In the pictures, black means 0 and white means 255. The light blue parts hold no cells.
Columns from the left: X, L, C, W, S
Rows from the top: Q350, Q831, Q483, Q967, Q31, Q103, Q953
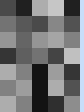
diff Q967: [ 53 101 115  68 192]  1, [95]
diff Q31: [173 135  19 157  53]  1, [129]
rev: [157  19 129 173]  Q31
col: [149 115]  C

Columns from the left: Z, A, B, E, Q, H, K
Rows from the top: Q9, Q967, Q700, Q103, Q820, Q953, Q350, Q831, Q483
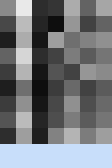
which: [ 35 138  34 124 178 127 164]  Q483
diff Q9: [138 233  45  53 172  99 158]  6, [166]
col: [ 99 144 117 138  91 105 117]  K
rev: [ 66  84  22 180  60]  Q820
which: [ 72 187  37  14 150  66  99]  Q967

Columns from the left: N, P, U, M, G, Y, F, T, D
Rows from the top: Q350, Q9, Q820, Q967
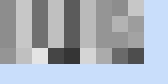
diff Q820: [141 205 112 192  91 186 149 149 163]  1, [199]
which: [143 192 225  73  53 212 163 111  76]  Q967
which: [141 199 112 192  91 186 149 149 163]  Q820
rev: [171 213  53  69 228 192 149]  Q967
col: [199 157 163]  D
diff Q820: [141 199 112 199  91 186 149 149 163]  3, [192]

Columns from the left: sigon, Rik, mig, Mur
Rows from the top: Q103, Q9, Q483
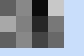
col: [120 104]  Mur
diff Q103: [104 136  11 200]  0, [96]
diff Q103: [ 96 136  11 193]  3, [200]
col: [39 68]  mig
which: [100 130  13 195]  Q103

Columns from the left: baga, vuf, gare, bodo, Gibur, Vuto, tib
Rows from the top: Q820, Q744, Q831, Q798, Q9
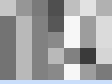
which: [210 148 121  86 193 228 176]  Q820
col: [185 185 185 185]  vuf
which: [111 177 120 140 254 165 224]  Q831
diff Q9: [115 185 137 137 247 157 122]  2, [129]
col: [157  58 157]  Vuto
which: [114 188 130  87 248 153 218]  Q744

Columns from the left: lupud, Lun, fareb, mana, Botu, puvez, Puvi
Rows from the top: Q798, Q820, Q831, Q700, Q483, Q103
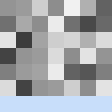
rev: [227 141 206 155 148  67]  Q103
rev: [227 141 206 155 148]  Q103
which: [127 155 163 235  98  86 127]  Q483
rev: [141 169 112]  Q820
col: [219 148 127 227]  Puvi

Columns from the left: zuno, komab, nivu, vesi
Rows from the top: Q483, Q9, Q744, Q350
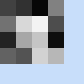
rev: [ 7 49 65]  Q483
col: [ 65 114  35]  zuno
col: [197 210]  nivu
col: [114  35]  zuno
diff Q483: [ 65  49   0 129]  2, [7]
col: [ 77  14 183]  vesi
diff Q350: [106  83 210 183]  0, [98]

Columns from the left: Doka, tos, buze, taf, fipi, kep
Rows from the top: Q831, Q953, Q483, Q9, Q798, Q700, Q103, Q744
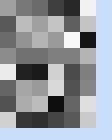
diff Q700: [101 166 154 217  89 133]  4, [82]
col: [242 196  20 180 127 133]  kep
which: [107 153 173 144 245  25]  Q483

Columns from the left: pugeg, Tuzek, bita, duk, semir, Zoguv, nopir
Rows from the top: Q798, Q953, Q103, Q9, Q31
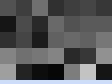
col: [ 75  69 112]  Tuzek
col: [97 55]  Zoguv

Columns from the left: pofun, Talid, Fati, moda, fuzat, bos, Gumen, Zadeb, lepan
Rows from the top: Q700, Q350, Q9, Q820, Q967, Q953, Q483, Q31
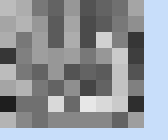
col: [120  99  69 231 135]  bos
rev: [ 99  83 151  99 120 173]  Q700
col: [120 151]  Fati

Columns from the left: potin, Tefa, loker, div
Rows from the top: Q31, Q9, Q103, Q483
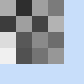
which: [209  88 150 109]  Q103
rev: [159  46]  Q31
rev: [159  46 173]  Q31

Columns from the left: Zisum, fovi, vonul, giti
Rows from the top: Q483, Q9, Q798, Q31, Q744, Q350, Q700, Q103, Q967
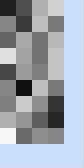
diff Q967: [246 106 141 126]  3, [134]
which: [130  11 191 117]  Q350
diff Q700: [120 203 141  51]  0, [126]
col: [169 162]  fovi
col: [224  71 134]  Zisum
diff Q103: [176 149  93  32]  3, [38]

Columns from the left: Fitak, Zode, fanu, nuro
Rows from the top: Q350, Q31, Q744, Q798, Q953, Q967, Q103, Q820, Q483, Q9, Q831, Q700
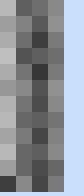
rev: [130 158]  Q31
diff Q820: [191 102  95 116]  0, [184]
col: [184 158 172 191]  Fitak
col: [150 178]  Fitak
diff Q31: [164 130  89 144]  0, [158]
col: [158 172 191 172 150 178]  Fitak
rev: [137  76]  Q103

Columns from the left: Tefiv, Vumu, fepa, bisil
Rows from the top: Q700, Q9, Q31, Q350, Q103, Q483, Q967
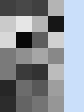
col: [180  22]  bisil
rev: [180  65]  Q700
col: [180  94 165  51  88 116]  fepa

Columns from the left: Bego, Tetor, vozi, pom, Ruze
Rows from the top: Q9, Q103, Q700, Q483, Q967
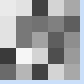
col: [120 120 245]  Tetor
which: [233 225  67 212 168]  Q9

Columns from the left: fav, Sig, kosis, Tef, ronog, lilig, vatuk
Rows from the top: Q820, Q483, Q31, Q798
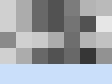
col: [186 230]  vatuk
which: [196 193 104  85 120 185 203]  Q820
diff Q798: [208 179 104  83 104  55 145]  1, [172]

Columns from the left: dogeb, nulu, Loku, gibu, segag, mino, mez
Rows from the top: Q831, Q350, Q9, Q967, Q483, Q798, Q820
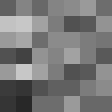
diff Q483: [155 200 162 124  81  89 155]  6, [147]
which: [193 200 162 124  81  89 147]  Q350
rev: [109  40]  Q820
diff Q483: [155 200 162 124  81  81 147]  5, [89]
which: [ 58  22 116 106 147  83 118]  Q820

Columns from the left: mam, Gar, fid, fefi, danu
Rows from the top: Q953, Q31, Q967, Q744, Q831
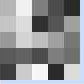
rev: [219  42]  Q831
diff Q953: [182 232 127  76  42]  1, [240]
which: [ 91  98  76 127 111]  Q744
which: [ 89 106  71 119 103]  Q744
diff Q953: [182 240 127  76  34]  4, [42]
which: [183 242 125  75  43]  Q953

